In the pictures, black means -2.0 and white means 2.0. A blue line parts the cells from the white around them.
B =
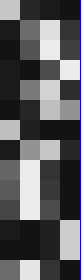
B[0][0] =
1.1
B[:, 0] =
[1.1, -1.6, -1.7, -1.6, -1.6, -1.7, 1.0, -1.6, -0.4, -0.6, -0.9, -1.6, -1.7, -0.3]
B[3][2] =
-0.8
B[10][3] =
-1.7
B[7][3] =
-1.4
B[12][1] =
-1.7
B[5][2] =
1.0
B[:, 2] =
[-1.6, 1.5, 1.7, -0.8, 1.3, 1.0, -1.7, 1.1, -1.2, -1.1, -0.8, -1.5, -1.5, -1.2]
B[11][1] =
-1.7
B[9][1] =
1.7
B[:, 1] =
[-1.4, -0.3, -0.7, -1.7, -0.1, -1.4, -1.5, 0.3, 1.7, 1.7, 1.7, -1.7, -1.7, 1.6]

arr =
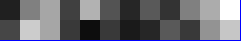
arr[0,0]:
-1.5
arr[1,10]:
0.3
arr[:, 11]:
[2.0, 1.1]
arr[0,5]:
-0.7
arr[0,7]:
-0.6
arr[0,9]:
0.0
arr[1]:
[-0.9, 1.2, 0.6, -1.1, -1.8, -1.1, -1.6, -1.4, -0.6, -1.1, 0.3, 1.1]

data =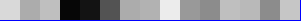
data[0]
1.4
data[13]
0.2
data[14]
1.1

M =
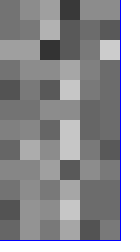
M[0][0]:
-0.2
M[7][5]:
-0.6
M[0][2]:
0.5
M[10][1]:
0.3
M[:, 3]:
[-1.1, -0.6, -0.6, 0.6, 1.1, 0.2, 1.1, 1.1, -0.6, 0.6, 1.1, 0.6]
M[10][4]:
-0.3
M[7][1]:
0.7
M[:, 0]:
[-0.2, -0.2, 0.5, -0.2, -0.7, -0.2, 0.0, -0.4, 0.1, -0.2, -0.7, -0.4]
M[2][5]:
1.2
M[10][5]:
-0.3
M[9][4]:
-0.3
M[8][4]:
0.2
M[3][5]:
-0.3
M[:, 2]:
[0.5, 0.8, -1.2, 0.2, -0.6, 0.2, -0.4, 0.2, 0.5, -0.1, 0.2, -0.1]
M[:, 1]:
[0.2, -0.1, 0.5, 0.2, -0.1, -0.2, 0.1, 0.7, 0.1, 0.2, 0.3, 0.3]
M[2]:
[0.5, 0.5, -1.2, -0.6, -0.1, 1.2]
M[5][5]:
-0.3
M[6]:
[0.0, 0.1, -0.4, 1.1, -0.4, -0.3]
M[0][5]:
0.2
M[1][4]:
-0.3

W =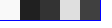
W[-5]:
1.9
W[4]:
-1.0

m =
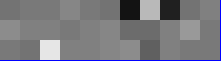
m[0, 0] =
-0.2
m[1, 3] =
-0.1
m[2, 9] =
-0.1
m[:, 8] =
[-1.5, 0.0, 0.0]
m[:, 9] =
[-0.2, 0.4, -0.1]
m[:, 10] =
[0.0, -0.1, -0.1]
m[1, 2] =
0.0
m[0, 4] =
-0.1
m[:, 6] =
[-1.7, -0.3, 0.2]

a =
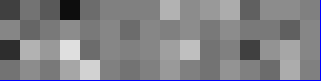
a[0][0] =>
-1.0
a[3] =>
[-0.2, 0.2, -0.1, 0.6, 1.3, 0.0, -0.2, 0.0, 0.4, 0.0, -0.2, 0.3, 0.0, -0.3, 0.7, 0.0]
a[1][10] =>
-0.1
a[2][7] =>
0.1
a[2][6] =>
0.0
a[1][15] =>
0.1
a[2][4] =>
-0.3
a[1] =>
[0.1, -0.4, -0.1, 0.2, -0.1, 0.1, -0.3, 0.1, 0.0, 0.2, -0.1, 0.2, -0.1, -0.1, -0.5, 0.1]
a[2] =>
[-1.3, 0.8, 0.4, 1.5, -0.3, 0.1, 0.0, 0.1, 0.5, 1.0, -0.2, 0.0, -1.0, 0.3, 0.6, 0.1]
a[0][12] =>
-0.5
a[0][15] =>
0.0
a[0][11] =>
0.7
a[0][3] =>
-1.8
